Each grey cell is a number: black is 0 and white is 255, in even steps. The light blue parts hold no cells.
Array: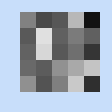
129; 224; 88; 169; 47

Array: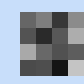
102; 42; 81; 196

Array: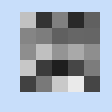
193; 125; 148; 70; 69

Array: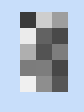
58; 98; 125

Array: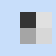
52; 215

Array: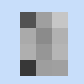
82; 139; 181
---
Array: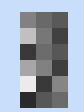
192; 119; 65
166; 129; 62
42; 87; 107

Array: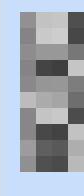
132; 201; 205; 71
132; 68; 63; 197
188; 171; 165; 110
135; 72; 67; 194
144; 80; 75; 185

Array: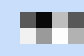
241; 154; 253; 178

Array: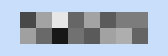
160; 105; 23; 113; 90; 162; 174; 100

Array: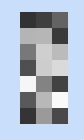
180; 182; 58
79; 205; 218
89; 184; 249

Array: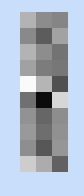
137; 92; 162
161; 124; 119
112; 11; 214
153; 110; 145
205; 172; 97

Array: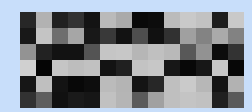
24; 196; 110; 166; 24; 57; 18; 78; 17; 49; 160; 131; 170; 130
208; 5; 197; 189; 193; 19; 32; 195; 199; 23; 8; 23; 199; 7
50; 94; 17; 26; 22; 193; 181; 91; 161; 191; 196; 193; 32; 90

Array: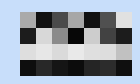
28; 216; 139; 7; 205; 66; 28
14; 40; 21; 12; 37; 44; 15

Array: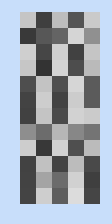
57; 87; 100; 213; 144
198; 51; 212; 77; 186
67; 205; 66; 204; 91
142; 108; 182; 135; 116
66; 193; 67; 188; 73
68; 206; 93; 220; 69
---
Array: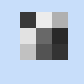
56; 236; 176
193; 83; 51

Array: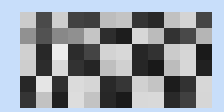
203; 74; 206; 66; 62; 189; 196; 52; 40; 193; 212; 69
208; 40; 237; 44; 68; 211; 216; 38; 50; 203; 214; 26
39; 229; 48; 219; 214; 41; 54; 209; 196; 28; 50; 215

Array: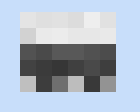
228; 223; 225; 220; 238; 225
82; 74; 88; 88; 81; 76
191; 61; 111; 189; 57; 147

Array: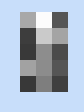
168; 252; 85
57; 141; 75
56; 126; 63

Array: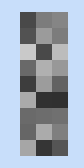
73; 124; 133
201; 73; 188
61; 156; 98
106; 109; 112
166; 53; 85

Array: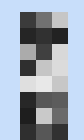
59; 113; 198
171; 64; 216
223; 232; 199
30; 201; 106
